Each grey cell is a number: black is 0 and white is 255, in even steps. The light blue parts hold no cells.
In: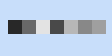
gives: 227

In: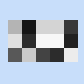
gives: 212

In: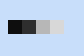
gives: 183

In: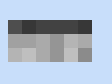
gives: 66

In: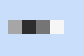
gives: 117

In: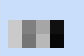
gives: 166
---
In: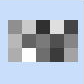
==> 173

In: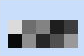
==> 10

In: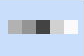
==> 178

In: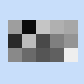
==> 137

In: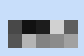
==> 84

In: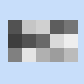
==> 128
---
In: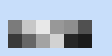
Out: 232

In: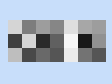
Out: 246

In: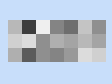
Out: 239

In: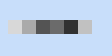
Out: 216

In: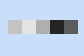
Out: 228

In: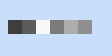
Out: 249

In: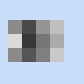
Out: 219

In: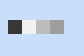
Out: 241

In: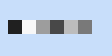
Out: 247
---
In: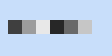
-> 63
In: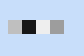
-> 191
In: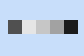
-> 80
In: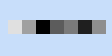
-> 224
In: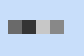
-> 106
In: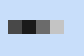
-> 72
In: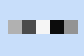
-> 177
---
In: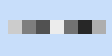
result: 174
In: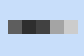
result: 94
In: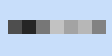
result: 163
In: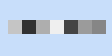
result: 174
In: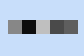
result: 94
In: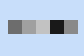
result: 137
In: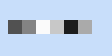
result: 170
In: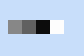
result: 96
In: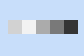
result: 171
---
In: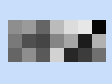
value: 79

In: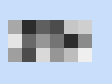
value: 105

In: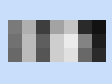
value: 187

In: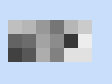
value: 108

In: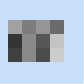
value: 137

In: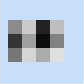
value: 159

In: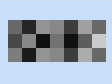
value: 136

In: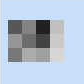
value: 109

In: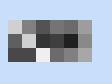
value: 208

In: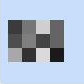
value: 127
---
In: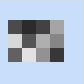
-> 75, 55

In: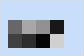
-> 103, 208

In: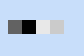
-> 98, 203

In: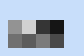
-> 147, 73

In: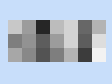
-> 200, 242

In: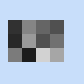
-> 49, 166

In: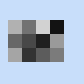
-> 177, 123
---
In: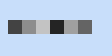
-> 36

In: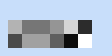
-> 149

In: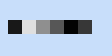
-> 87

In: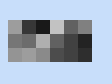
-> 194

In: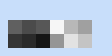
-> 246

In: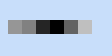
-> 1

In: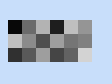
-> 30

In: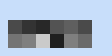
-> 83

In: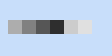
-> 46
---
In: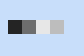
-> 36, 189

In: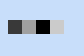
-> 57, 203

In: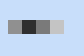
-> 144, 196

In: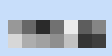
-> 152, 62

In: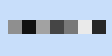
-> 143, 39

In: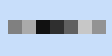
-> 128, 147

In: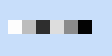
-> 253, 3

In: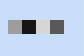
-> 157, 89
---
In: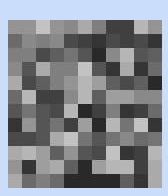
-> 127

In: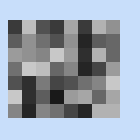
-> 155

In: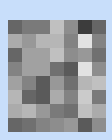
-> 102

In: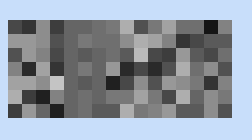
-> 81

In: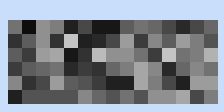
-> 93

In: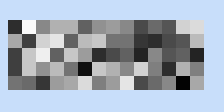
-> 63
